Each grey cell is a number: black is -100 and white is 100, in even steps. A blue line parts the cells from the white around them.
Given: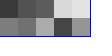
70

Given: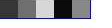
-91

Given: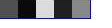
-75

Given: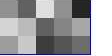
13

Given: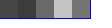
54

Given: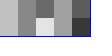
26
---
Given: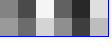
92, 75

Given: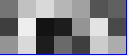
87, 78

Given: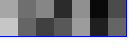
55, 30

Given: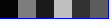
50, -2

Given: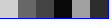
63, 26

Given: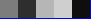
62, 43

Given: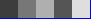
74, 37
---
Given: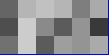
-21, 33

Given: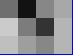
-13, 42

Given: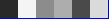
-68, 71

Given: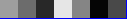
24, -43

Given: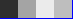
-64, 49

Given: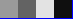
21, -88

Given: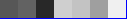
-32, 88
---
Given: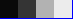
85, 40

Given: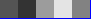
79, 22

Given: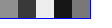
87, 13

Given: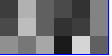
67, 48

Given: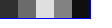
75, 2

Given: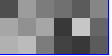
55, 47
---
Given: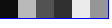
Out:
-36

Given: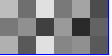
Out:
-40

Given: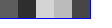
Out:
-27

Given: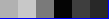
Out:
-51

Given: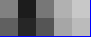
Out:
-33

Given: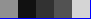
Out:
-36

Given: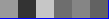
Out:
-14

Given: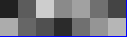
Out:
-47

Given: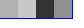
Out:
39
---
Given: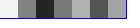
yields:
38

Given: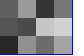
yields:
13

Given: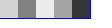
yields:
84

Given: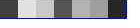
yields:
40

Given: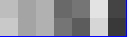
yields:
-28

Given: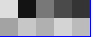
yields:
38
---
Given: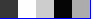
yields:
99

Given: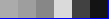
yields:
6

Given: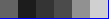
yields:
-59

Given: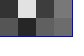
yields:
-33

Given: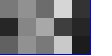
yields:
14

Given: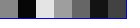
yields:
24

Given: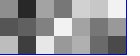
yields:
20

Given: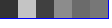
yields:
-50
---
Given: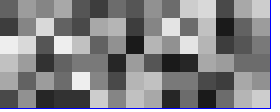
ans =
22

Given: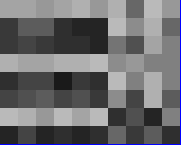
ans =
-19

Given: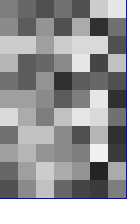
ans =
-11

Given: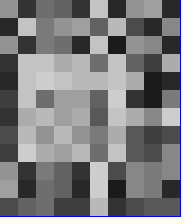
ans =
6

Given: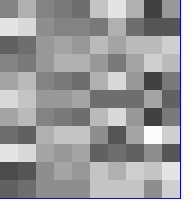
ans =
-33

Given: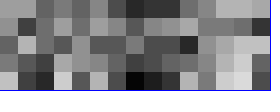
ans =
-59

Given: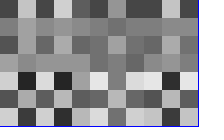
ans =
8
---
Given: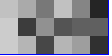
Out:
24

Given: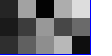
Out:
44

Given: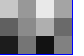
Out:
-86

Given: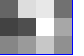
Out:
56

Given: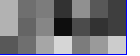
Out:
21

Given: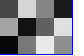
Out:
83

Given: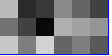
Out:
-1

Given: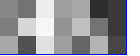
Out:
41

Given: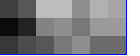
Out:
-16
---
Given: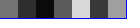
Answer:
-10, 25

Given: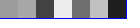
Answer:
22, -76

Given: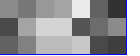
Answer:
9, -51

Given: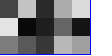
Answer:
-47, 25

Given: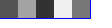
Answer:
-34, -7

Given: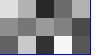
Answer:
75, -32

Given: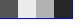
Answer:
-33, -70

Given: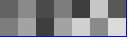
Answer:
-22, 72
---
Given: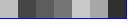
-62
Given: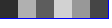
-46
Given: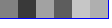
37
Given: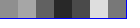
-6
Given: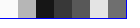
-13
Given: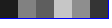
-59
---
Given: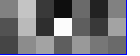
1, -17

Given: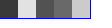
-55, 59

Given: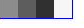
10, 93

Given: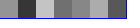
16, -31

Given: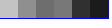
53, -79

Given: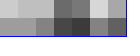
60, -24

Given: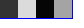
-60, 29

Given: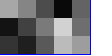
31, 23
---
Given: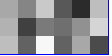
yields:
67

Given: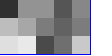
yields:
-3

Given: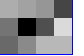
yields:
71

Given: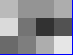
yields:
-36

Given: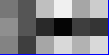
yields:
-59

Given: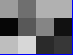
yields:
-87

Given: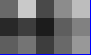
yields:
1

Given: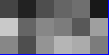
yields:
25

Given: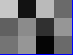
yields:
18
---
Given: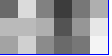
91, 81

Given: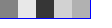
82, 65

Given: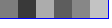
53, 35

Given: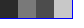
57, -5

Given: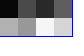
93, 67

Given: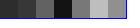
49, 13
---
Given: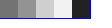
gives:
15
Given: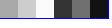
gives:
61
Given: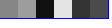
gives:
23
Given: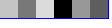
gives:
-6
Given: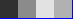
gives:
9
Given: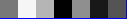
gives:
93
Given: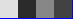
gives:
-66
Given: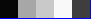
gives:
31
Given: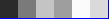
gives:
-4
